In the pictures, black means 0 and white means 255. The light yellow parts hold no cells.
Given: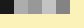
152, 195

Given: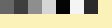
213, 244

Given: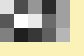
234, 253

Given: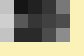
54, 207

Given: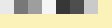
245, 245

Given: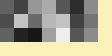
183, 238

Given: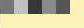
56, 192
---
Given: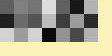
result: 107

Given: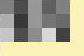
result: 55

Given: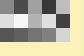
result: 247

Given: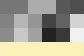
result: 182

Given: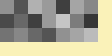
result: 104

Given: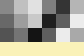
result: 157
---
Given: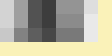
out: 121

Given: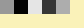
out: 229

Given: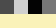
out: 207

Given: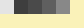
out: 74

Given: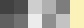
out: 236

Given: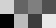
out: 188

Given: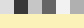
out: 101

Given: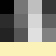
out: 86
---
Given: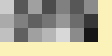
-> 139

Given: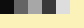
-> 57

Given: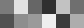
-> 59

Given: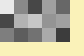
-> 170

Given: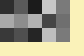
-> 190

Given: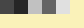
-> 100

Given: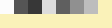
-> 144

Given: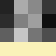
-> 117
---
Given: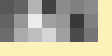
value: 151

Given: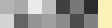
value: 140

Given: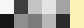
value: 123

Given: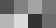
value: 218

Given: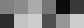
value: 78

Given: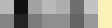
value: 143

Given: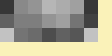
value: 160

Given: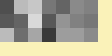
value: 148

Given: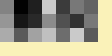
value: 81

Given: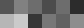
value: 119
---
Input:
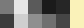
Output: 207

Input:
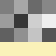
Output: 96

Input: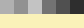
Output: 195

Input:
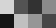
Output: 21

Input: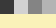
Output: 57

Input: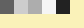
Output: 205
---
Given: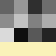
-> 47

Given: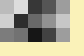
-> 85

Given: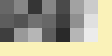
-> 162

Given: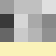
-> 192

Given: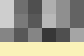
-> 143

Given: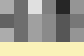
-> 38

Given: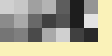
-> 29

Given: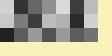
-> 61

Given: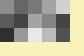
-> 164

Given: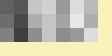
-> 220
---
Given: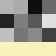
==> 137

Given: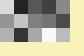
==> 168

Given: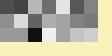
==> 16

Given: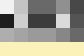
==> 154

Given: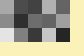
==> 57

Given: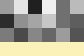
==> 135

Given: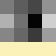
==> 58

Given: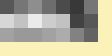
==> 153

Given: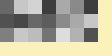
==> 188

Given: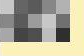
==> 78
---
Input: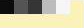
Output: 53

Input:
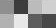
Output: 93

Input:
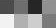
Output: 206

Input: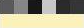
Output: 23

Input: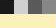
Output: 90

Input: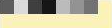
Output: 63

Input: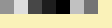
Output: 71
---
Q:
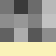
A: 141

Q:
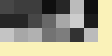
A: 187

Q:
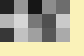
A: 170

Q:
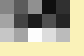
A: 187

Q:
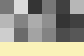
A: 87

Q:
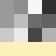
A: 178
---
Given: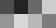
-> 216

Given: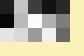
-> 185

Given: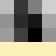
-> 43

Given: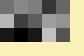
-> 63

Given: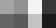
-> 91

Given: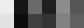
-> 13

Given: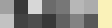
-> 66
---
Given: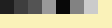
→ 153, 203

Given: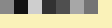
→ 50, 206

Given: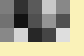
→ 80, 222

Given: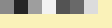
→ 242, 242

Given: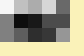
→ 24, 246

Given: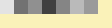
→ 64, 227

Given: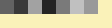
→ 36, 192

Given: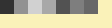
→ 168, 209
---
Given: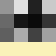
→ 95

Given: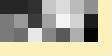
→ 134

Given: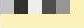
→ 48

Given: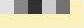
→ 135

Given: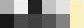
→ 74

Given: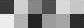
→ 36
